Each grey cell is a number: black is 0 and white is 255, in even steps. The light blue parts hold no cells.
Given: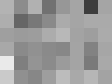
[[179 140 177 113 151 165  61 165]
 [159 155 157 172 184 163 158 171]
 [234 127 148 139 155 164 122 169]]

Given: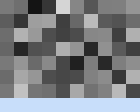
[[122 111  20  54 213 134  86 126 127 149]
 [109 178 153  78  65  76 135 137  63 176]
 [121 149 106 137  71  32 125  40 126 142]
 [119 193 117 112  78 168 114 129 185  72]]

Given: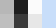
[[183  30 251]]

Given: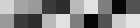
[[210 164 154  59  45 185 225 127   7  83]]

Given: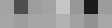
[[163  78 157 163 197 151  27 156]]

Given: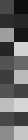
[[ 73  14]
 [158  22]
 [ 83 105]
 [ 83  67]
 [ 72  58]]

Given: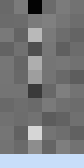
[[105 123   3 107 123 114]
 [121 100 185 122 109 100]
 [118 102 174 117 119 113]
 [116 116  58 104 127 115]
 [113 109 114  92  98 112]
 [115 106 141 101 126 114]]

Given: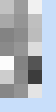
[[194 156 241]
 [131 140 188]
 [252 131  84]
 [134 148 228]]
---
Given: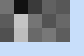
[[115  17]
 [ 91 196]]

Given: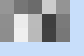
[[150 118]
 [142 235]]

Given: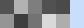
[[ 82 178]
 [149  62]]

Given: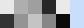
[[232 174]
 [ 51 148]]

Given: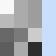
[[248 171]
 [186 171]]

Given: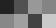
[[ 34  81]
 [136 160]]

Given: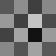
[[ 88 142]
 [153  65]]
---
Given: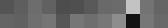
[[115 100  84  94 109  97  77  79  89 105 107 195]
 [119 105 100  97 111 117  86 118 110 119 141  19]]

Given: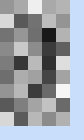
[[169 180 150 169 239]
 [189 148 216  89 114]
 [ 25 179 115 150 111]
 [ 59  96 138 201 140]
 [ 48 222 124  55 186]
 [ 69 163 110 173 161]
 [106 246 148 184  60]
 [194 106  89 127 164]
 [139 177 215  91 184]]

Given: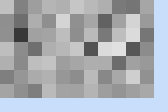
[[117 166 192 129 158 181 176 198 185 175 122]
 [212 154 143 110 174 143 212 144 166  98 162]
 [219 118 144  56 161 164 189 142 186 121 190]
 [ 87 140 190 140 111 175 183 199  83 219 224]
 [161 153 176 138 190 195 158 166 174 173 108]
 [207 145 127 150 171 177 151 141 186 136 168]
 [159 168 164 143 126 186 163 162 180 158 148]]

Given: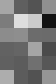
[[ 83 144 166  95]
 [203  19 124 222]
 [108 107 140 142]
 [165  75  98 101]
 [112  87  96  92]
 [ 82 149 173  92]]

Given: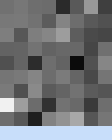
[[152  63 113 119 110 108  42  89]
 [ 89  81 120 121 114  92 132 109]
 [ 74  70 126  87 126 134 157  93]
 [ 70 112  99 100 115  99 104 104]
 [ 81 134  80 100  44 110  99  11]
 [ 73 117 117 121 133 109 123 101]
 [ 91  85 122  80 138  91 100 114]
 [ 58 110 241 158 108  49 114 105]
 [ 86 118 109  87  30 130 146 168]]

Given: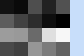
[[ 34  81  18  10  78]
 [ 14   1  93  66  44]
 [223 247 156 153 106]
 [124  98  73  64 150]]

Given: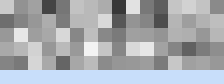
[[195 138 202 146 161  68 118 194 185 172  56 226 120  94 197 210]
 [178 190 110 132 151 173 123 184 185 217  87 148 133  77 181 158]
 [151 183 152 231 158 168 216 135 190 136 122 160 158 148 178 175]
 [124 142 169 183 210 151 186 153 243 197 134 217 231 162 133  97]
 [165 152 132 121 214 169 101 167 187 139 150 152 157 123 199 160]]

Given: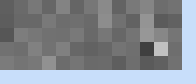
[[109 114  95 106 120 102 131 101 119 138  99 121 133]
 [ 91  97  93 104 104 121 109 111 106 141 113  98 148]
 [135 117  86 125 119 113 112 121 105 119 103 116 151]
 [193 110 113 110 129 114 128 103  98 103 116 111  63]
 [ 96 113 123 116 120 145 108 117 106 107  94 110  90]]

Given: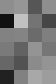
[[ 86 142 142 150]
 [116  70  17 193]
 [107 127 130 132]
 [148 118 122  98]
 [139 148 103  82]
 [168 157  33 129]]
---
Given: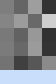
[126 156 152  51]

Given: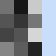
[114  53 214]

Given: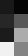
[25 88]

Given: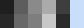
[ 31 104]

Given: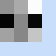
[146 136 197]

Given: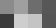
[139 206]

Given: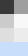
[ 57 248]

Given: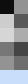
[13 88]

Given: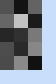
[ 82 194 121]
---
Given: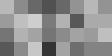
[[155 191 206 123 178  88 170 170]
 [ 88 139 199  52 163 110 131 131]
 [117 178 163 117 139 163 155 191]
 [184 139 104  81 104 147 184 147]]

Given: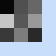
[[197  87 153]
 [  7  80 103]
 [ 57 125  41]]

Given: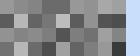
[[146 132 139 126  84 126 113 160 132]
 [152 139 132 107 107 152 146 168 160]
 [113 183 107  78 160 100 126 152  58]
 [ 92 183 100 119 189  92 146  84  78]]

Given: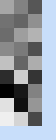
[[108 158 179]
 [193 101 173]
 [225  16 150]
 [114 101 144]
 [  1  23 130]
 [166 130  86]
 [138 122  79]
 [239 212  72]
 [ 44 206  52]]

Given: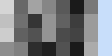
[[213 104 163 134  89  26 120]
 [205  97  82 148  75  67 155]
 [192 112  53 148  97  61 155]
 [141 128  45  32  82  26 171]]

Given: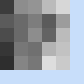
[[ 60 141 148 187 215]
 [ 76 106 141  99 187]
 [ 91 106 125  91 156]
 [ 46 133 119 221 202]
 [ 54 119 112 179 194]]
